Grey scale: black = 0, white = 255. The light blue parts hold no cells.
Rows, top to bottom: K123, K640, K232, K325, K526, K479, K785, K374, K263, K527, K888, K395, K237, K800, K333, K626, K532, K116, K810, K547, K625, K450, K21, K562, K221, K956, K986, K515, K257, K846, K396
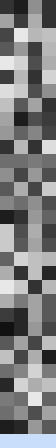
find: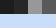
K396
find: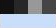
K562
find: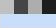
K956
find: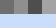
K846
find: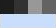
K626
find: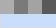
K450
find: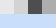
K526

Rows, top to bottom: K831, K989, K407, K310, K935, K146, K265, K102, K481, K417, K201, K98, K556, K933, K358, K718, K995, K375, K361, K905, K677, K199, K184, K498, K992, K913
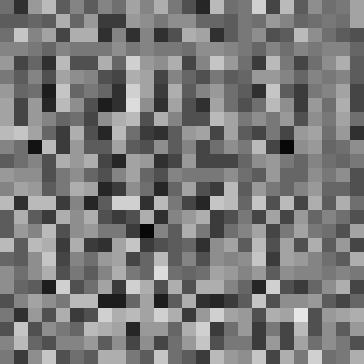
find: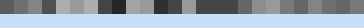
K98
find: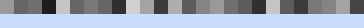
K265
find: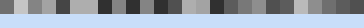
K407

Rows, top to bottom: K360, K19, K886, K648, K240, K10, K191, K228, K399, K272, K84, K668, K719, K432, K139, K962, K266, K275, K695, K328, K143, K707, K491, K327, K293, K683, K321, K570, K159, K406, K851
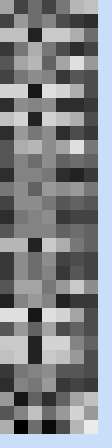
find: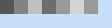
K406
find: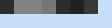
K719

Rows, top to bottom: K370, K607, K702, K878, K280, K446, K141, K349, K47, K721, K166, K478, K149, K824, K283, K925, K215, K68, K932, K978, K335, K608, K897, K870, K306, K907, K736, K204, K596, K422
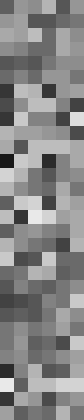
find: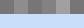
K870
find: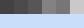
K608
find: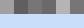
K422
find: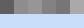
K215
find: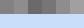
K907

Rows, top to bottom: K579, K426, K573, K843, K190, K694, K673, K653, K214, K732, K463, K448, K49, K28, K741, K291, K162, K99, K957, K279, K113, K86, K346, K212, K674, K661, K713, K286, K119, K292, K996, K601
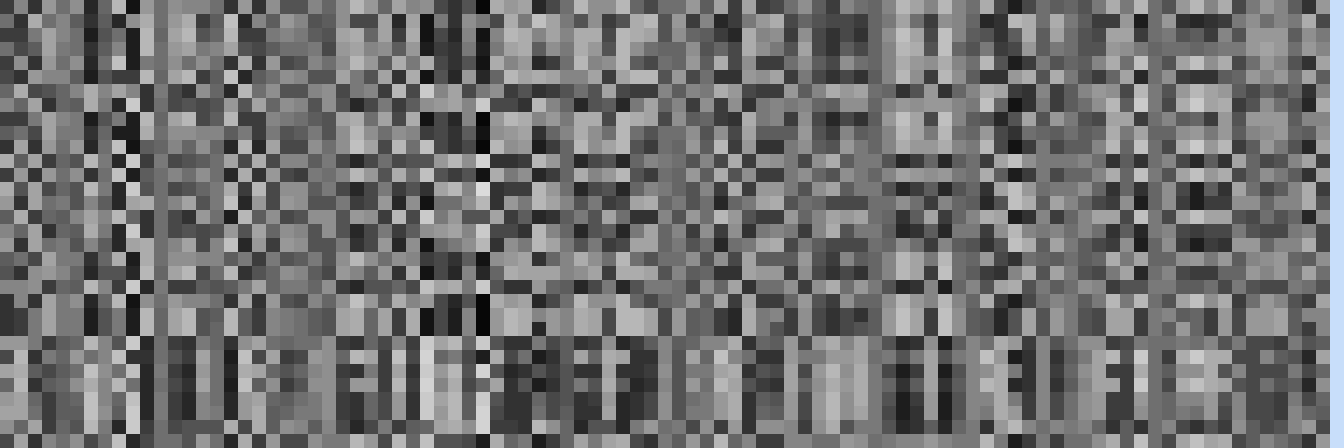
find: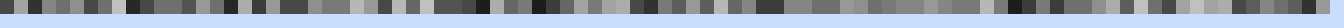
K601
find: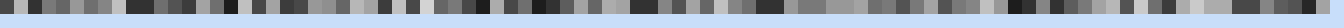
K661
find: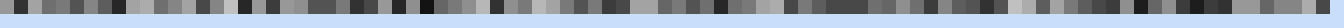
K99

